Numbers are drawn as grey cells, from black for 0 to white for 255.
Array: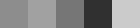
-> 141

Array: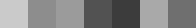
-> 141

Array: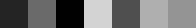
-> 106

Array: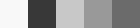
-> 153

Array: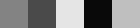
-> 131

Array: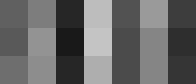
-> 96

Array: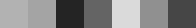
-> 144
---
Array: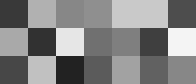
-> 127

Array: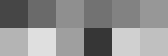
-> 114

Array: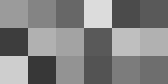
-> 89

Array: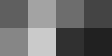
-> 163

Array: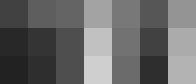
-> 114

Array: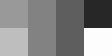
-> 130

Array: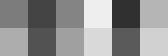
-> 238

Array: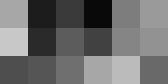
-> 65

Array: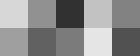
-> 49

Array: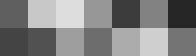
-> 60
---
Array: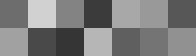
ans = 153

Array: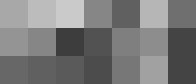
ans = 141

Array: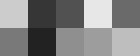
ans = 231

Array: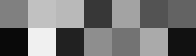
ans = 83

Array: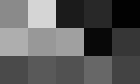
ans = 8

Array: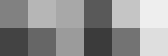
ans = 197

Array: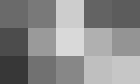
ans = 176

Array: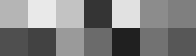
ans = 140
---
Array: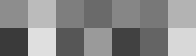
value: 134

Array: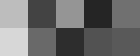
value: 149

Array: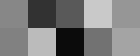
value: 89

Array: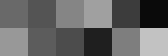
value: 160

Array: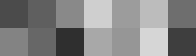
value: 156

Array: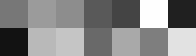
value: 68

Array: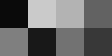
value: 202

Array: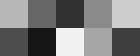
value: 49

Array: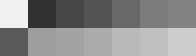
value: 104

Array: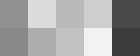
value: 186
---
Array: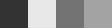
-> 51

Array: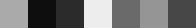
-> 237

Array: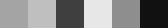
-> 63

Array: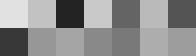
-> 137

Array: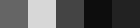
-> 215

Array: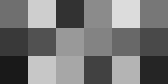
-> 167
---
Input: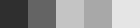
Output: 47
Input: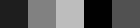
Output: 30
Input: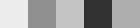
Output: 236
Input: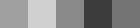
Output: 159
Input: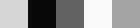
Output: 214
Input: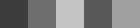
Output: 61
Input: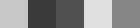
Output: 199
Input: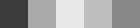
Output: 61
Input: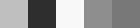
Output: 191
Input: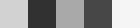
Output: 210
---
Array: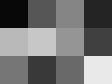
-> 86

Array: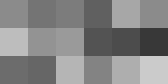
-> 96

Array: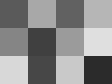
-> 168

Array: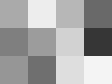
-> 237

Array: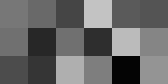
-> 195

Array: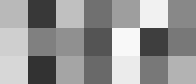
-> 158

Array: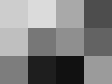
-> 219

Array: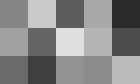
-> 93
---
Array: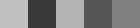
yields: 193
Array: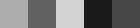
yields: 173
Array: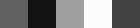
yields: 97
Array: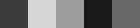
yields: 59
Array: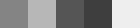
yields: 132
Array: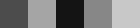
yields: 76
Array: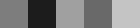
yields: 125
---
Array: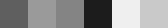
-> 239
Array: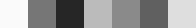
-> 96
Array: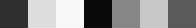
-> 199
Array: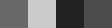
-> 34
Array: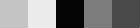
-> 124
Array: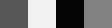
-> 4
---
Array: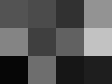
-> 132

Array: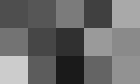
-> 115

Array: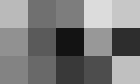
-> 145

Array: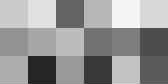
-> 146

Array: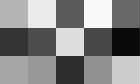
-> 52

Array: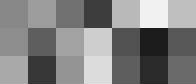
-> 141

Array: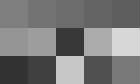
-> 149
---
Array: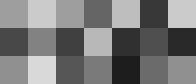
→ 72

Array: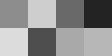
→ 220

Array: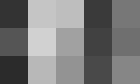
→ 85

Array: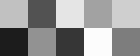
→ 28

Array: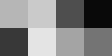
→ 56

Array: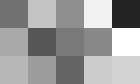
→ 169

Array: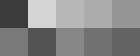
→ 121

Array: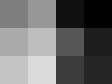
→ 170

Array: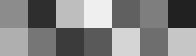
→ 175

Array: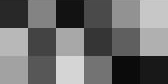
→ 184
